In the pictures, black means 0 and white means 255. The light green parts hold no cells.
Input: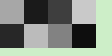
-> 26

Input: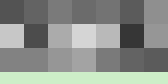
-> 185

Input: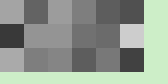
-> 113

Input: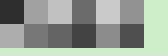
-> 107

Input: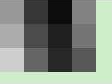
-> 75

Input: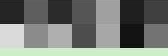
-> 160

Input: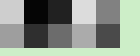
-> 33

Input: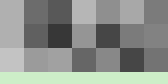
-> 70

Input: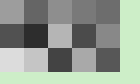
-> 181
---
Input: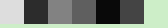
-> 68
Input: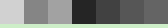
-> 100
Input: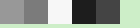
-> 68
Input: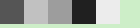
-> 236
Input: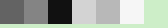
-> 246
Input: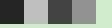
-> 145
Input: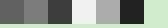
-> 33
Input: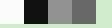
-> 104
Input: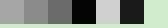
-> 24
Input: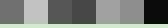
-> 10
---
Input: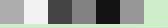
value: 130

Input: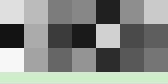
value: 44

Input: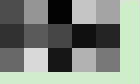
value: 22

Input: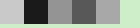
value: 148

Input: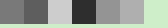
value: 46

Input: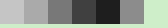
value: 64

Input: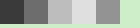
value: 189

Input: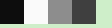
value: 250

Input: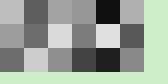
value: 67
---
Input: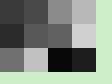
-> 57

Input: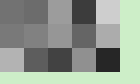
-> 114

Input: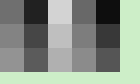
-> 111

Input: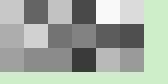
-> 200

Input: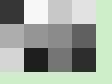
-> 54

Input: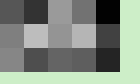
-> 86
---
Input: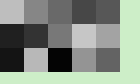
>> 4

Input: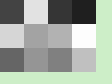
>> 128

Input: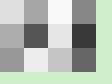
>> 195

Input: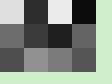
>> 123

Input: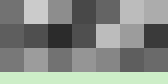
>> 114

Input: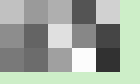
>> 160

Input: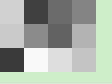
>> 222

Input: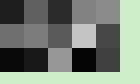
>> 152
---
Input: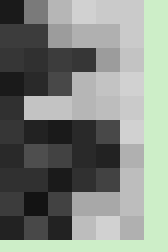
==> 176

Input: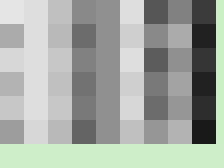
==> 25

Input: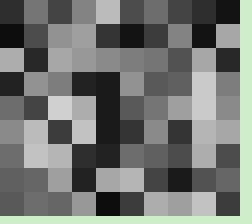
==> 60

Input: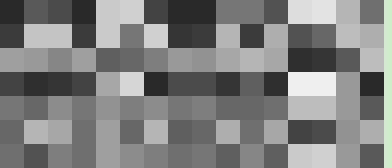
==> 89

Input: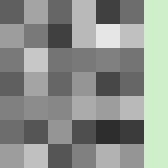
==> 149
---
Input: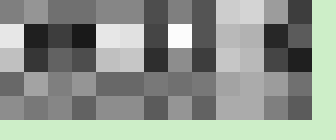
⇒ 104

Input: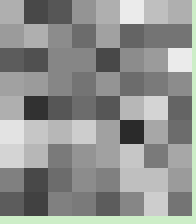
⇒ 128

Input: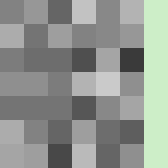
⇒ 172

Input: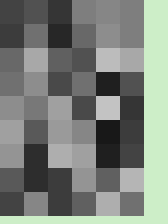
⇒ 89

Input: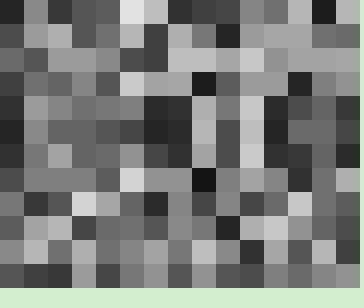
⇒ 138
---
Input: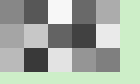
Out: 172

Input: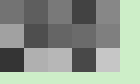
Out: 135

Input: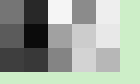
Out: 238

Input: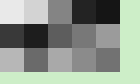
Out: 21

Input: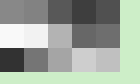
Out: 80

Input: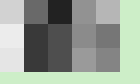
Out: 182

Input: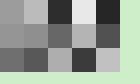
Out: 38

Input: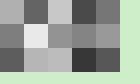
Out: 118
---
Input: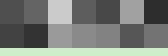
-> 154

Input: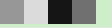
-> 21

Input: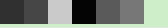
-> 201

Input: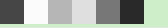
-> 183

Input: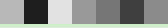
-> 225

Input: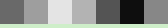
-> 228
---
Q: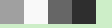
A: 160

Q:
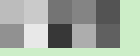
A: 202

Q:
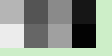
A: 181

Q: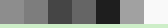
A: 161

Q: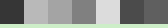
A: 185

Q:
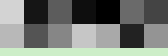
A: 198
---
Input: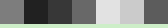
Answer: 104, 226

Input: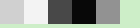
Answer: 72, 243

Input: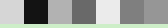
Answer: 105, 235

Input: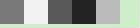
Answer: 89, 242

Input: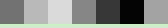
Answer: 134, 218

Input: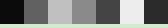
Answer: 138, 237

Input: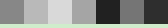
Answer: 165, 217

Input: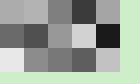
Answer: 152, 232

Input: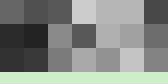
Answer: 88, 204

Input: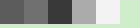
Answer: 57, 243
